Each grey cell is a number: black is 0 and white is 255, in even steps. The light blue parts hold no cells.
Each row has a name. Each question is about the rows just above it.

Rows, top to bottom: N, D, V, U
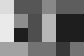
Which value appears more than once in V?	| 30 |
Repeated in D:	| 30 |
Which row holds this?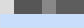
N
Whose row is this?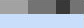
U

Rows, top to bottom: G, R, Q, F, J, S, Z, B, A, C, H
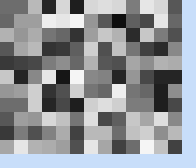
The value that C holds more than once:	| 185 |
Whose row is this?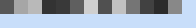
F
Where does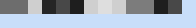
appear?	B
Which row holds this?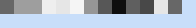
R
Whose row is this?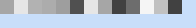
H
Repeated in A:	| 222 |

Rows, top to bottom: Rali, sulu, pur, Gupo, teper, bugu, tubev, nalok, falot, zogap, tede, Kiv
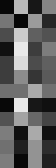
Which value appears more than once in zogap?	| 16 |
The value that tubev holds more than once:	| 112 |
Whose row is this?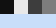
Gupo

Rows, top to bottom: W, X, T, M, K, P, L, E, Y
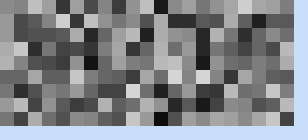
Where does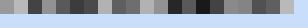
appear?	E
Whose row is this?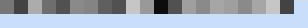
Y

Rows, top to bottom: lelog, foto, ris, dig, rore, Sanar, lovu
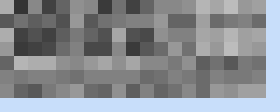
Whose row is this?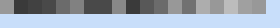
dig
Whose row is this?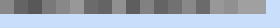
lovu
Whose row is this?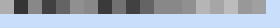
lelog
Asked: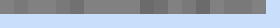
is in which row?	Sanar
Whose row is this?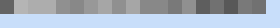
rore

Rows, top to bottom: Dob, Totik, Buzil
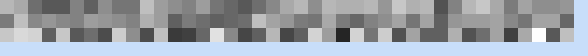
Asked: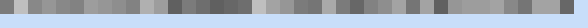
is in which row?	Totik
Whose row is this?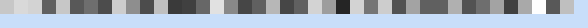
Buzil

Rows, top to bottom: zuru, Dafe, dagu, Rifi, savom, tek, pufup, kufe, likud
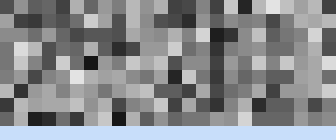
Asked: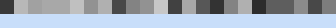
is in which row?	kufe
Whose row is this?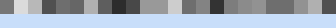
Rifi
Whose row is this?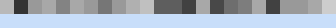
pufup
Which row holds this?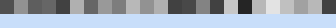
zuru
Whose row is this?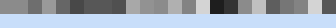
dagu
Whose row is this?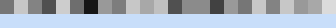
savom

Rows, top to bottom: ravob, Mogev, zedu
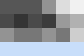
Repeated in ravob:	| 86 |
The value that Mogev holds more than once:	| 74 |
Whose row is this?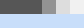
ravob
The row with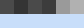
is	Mogev

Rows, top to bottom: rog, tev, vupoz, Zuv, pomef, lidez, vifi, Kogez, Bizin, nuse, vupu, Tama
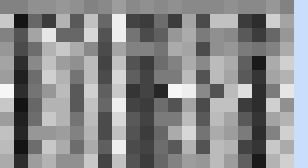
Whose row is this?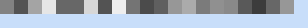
vupoz
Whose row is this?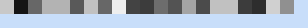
Kogez

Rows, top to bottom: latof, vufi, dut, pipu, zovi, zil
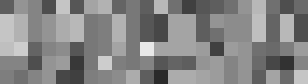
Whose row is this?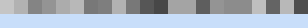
vufi
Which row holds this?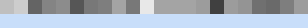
pipu

